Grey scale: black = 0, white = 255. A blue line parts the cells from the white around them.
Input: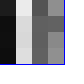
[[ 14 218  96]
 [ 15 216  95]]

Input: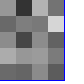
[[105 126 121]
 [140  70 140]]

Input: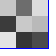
[[ 59 201 185]
 [227  53  75]]

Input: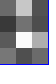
[[ 57 114  77]
 [ 90 250 174]]

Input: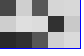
[[206 223 220]
 [ 41  48  86]]

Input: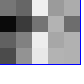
[[ 10  58 116]
 [ 97 129 237]]
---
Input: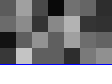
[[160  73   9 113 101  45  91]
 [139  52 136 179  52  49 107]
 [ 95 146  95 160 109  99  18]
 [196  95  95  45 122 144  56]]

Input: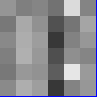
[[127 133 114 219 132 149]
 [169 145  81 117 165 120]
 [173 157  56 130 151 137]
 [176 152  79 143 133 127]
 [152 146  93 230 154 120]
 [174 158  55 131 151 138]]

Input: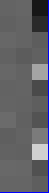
[[102  23 100]
 [100  42  97]
 [100  93 103]
 [ 92  97  98]
 [ 99 164 103]
 [100  74  99]
 [ 99  94 100]
 [ 97  83 107]
 [ 99 123  95]
 [ 97 208  98]
 [103  81 104]
 [101  94 101]]

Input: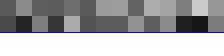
[[139  94  93 109  90 156 157  98 172 164 126 201 151  89]
 [ 36 126  53 170  84  91  92 146  95 140  32  22 123  74]]

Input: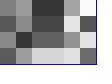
[[155  54  54 164 249 129]
 [140  70  70 229  85  87]
 [ 53  96  96 147 226 137]
 [158 213 213 224 108  91]]

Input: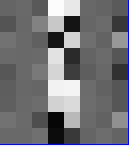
[[105  89 252 232 104 100  90 101]
 [104 130 200  20 102 107  55  84]
 [105  96  20 212 111  99 152 114]
 [105 106 226  42 100 107  86 106]
 [105 121 213  61  94 104  49  87]
 [104 102 242 244 108  98  86  94]
 [105 109 210 218 109 103  86  95]
 [106  78   6 185 106  98 144 114]
 [105 112  12  57 101 109 100 105]]
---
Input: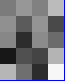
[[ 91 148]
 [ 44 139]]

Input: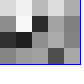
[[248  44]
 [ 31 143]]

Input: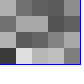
[[169 168]
 [ 91 101]]

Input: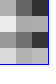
[[171 173]
 [114  53]]

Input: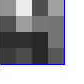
[[159 119]
 [ 47  40]]

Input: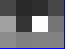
[[ 52 253]
 [128 130]]

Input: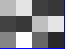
[[ 56 191]
 [253 103]]
